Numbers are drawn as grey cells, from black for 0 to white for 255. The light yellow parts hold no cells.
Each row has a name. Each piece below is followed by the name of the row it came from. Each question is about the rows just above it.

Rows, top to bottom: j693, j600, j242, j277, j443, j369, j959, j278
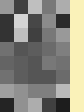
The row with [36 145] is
j278
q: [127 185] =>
j959
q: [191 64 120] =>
j242
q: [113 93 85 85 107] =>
j369
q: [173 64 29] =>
j278

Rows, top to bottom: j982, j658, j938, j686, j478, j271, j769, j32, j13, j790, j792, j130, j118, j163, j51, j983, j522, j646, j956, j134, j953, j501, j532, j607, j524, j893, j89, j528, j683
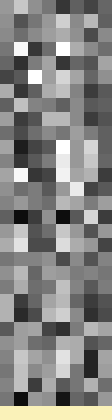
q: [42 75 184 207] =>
j532
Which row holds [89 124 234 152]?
j130
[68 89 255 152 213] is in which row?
j792
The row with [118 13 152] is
j683
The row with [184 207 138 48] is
j532

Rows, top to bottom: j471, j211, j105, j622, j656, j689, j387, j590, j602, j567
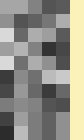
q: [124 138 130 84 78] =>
j590
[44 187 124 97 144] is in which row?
j567
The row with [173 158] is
j105

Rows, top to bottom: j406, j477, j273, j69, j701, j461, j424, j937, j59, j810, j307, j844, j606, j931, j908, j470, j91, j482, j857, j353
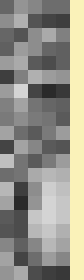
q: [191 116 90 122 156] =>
j844
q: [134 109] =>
j406
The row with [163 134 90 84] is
j307
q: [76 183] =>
j91
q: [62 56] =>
j353
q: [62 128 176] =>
j461

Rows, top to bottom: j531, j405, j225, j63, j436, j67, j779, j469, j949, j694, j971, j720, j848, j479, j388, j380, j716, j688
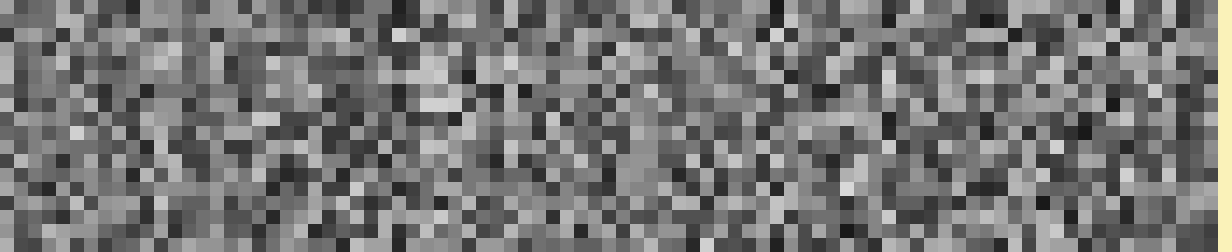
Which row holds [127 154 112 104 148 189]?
j436
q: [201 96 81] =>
j531
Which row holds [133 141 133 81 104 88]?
j225
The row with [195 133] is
j436
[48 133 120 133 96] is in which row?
j949
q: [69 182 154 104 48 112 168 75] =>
j63
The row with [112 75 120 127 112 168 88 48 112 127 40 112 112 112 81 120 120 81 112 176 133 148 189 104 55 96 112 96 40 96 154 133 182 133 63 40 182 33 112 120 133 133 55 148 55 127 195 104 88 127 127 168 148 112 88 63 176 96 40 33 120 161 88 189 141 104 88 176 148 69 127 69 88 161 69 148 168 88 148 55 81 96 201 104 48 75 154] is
j779

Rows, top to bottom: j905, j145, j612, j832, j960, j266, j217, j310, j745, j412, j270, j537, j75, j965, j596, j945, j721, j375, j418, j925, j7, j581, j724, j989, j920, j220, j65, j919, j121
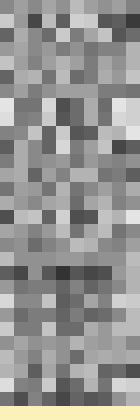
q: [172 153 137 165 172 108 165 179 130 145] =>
j596
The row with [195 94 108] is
j581
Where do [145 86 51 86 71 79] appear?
j925
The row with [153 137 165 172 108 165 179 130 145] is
j596
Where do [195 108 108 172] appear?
j989
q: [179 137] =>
j375

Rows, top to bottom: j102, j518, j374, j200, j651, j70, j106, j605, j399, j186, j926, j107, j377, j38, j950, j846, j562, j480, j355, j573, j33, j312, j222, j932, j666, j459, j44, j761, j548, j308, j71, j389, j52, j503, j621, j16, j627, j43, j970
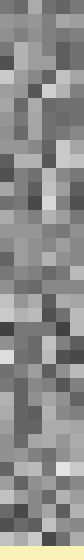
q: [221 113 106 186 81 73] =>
j459
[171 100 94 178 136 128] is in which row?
j308
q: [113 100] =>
j102
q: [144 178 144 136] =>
j355
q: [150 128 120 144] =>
j562
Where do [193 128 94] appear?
j666
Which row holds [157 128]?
j200

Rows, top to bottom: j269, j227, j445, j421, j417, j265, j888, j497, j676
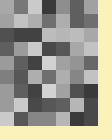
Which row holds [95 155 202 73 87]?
j421
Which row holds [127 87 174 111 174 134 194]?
j265
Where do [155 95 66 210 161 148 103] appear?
j417
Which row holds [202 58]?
j269
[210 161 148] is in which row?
j417
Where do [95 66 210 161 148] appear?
j417

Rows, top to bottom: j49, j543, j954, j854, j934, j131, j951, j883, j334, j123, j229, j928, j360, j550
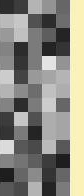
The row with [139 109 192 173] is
j951
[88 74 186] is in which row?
j229
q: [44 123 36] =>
j854
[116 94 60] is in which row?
j928
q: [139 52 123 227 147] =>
j934
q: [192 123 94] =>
j954

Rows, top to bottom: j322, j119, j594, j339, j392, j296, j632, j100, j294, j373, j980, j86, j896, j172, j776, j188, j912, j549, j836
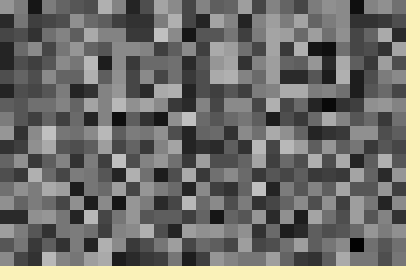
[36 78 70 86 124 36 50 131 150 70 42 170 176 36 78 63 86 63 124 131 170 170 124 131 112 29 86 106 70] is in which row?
j632
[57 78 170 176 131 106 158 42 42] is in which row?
j296
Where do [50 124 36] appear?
j549
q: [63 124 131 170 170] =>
j632

